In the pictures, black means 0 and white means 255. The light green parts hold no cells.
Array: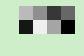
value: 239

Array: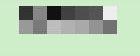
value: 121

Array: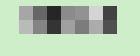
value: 132

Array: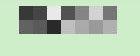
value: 90

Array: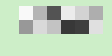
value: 217

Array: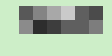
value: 45

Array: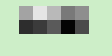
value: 59
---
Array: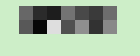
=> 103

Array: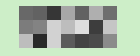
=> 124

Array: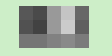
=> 81

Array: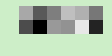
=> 168

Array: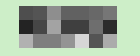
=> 35

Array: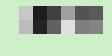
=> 200
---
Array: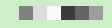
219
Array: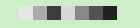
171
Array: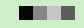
134
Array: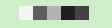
95
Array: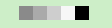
170
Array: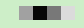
6
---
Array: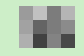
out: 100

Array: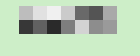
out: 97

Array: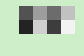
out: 207

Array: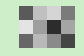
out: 158

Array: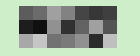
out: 16

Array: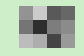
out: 46

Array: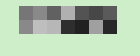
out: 190

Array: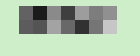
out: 84

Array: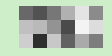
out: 185
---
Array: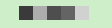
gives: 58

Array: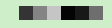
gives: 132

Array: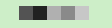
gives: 83

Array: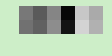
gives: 97

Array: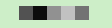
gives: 82

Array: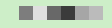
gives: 223

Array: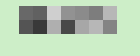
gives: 175
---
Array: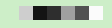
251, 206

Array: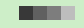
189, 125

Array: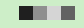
213, 143

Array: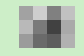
206, 193

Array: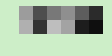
190, 176

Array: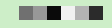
241, 179
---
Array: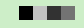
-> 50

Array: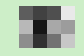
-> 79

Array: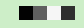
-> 246

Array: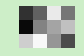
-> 234

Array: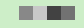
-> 66

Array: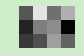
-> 112

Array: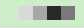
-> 40

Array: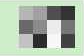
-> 79

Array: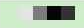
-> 4
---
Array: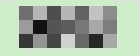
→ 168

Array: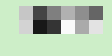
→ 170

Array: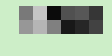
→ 38

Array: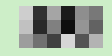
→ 149

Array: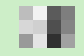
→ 79

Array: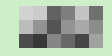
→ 169

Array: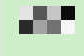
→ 114

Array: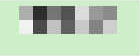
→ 131
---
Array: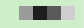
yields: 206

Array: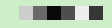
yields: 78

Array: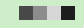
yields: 29

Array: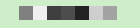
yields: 77

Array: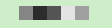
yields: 228

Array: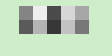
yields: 215

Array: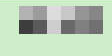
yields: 200

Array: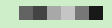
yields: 197
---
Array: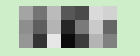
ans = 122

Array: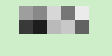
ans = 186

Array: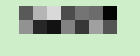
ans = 55

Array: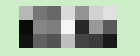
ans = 40

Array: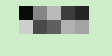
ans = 95

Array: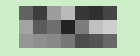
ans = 124
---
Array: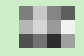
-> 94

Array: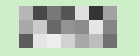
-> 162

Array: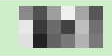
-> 87

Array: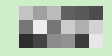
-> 76

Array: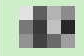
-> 140

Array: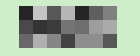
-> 128
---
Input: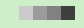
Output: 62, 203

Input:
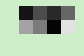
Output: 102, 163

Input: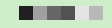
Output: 184, 32

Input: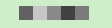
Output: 123, 97

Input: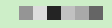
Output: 101, 149

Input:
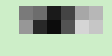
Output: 183, 151

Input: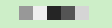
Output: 213, 152
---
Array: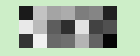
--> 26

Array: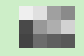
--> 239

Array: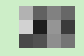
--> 178

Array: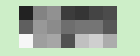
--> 34

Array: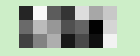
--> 37

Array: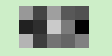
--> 152

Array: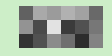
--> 97
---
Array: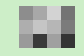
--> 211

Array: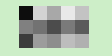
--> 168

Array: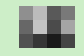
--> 89

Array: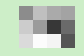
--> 170

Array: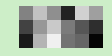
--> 143

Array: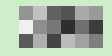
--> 97

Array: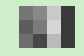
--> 201
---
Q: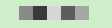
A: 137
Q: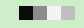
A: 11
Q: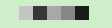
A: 196
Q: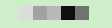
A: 220
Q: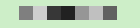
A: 127
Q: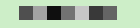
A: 79
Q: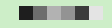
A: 30
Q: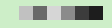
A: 193
